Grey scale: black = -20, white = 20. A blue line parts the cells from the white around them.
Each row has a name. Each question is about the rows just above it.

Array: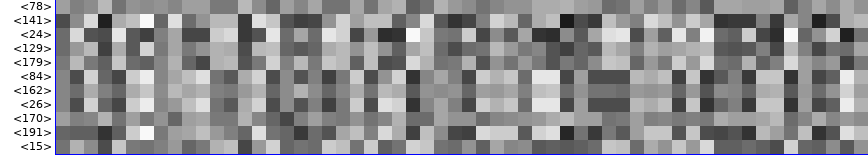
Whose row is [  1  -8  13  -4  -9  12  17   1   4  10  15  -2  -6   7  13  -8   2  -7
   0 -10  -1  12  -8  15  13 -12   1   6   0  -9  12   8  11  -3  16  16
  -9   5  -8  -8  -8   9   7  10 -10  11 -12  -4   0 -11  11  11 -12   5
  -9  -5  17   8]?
<26>
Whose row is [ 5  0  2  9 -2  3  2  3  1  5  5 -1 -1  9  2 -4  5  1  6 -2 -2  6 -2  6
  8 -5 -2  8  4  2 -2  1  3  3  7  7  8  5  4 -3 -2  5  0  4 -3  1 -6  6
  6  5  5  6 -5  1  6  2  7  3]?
<78>
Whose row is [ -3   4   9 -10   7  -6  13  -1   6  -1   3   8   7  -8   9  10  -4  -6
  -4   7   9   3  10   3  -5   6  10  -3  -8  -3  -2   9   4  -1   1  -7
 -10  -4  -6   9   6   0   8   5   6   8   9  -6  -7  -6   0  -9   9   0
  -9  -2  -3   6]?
<129>
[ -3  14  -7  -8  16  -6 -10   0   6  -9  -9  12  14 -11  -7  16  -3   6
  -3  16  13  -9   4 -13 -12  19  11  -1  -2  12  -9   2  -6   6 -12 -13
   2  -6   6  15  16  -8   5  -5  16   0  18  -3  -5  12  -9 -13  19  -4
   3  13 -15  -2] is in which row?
<24>
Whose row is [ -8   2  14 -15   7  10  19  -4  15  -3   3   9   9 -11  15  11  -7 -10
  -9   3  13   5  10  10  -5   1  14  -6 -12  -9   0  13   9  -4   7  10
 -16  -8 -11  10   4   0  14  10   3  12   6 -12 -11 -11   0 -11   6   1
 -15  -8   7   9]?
<141>

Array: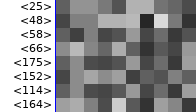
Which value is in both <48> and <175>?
[-9]
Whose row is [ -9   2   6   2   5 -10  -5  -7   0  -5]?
<152>
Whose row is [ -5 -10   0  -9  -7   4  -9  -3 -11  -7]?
<58>
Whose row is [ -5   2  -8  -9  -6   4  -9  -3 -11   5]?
<114>
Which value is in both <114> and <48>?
[-9]

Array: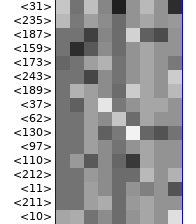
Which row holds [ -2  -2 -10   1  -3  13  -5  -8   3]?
<187>
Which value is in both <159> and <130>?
[-2]
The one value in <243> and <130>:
[-2]
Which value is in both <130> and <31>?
[-2]
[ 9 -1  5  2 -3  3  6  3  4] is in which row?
<235>

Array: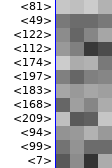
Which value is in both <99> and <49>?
[-3]
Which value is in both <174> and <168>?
[7]

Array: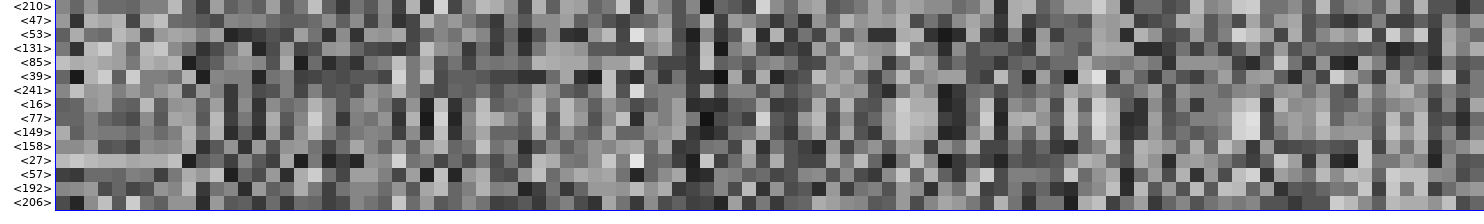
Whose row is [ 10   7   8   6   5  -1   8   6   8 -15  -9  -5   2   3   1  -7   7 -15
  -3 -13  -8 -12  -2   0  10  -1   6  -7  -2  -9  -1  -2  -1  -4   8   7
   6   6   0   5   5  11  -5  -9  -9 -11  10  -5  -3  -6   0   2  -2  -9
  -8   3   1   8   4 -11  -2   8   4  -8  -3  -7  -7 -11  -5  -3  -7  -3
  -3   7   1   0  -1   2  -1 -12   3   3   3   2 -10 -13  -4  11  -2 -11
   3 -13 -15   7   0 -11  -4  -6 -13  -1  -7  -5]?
<85>
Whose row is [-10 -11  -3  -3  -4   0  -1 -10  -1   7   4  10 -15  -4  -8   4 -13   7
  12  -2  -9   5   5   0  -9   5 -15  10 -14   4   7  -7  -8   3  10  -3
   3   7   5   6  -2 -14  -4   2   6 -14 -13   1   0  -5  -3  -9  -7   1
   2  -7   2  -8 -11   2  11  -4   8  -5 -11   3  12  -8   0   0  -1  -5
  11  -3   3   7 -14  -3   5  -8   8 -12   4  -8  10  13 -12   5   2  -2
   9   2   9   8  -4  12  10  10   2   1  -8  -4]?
<57>
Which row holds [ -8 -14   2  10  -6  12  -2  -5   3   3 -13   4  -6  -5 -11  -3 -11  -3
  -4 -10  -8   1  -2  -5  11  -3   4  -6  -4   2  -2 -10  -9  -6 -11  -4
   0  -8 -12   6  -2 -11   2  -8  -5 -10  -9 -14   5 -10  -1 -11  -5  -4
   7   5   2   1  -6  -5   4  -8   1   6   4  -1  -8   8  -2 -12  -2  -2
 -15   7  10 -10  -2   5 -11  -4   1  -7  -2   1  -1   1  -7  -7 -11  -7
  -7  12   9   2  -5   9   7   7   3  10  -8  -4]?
<206>
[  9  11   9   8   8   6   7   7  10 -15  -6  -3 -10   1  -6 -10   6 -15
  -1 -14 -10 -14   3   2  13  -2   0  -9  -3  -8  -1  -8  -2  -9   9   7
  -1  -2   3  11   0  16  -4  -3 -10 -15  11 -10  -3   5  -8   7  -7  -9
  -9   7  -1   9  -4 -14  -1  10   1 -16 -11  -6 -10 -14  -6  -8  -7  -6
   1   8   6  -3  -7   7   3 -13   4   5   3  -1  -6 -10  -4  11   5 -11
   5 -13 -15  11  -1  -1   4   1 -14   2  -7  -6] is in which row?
<27>

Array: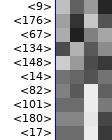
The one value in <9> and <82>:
[-5]
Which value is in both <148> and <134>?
[-8]

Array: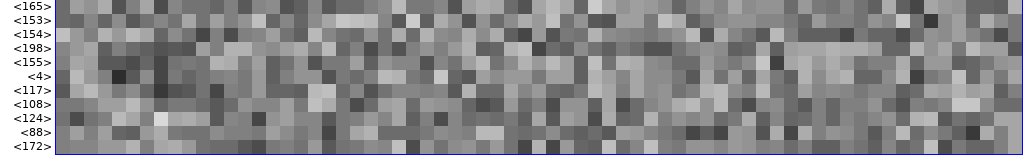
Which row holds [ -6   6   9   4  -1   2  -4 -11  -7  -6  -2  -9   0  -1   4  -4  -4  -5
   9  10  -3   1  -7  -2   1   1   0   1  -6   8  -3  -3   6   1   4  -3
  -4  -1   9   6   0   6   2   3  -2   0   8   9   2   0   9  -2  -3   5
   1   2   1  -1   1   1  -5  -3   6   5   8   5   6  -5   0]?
<117>
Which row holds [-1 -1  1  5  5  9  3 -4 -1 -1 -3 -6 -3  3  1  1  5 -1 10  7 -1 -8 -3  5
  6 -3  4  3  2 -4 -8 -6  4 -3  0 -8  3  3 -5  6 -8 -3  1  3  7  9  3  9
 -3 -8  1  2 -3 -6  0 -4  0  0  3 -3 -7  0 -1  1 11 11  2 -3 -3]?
<108>

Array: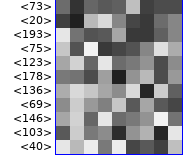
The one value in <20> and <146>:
[-3]
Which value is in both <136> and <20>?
[14]
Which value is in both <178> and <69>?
[4]

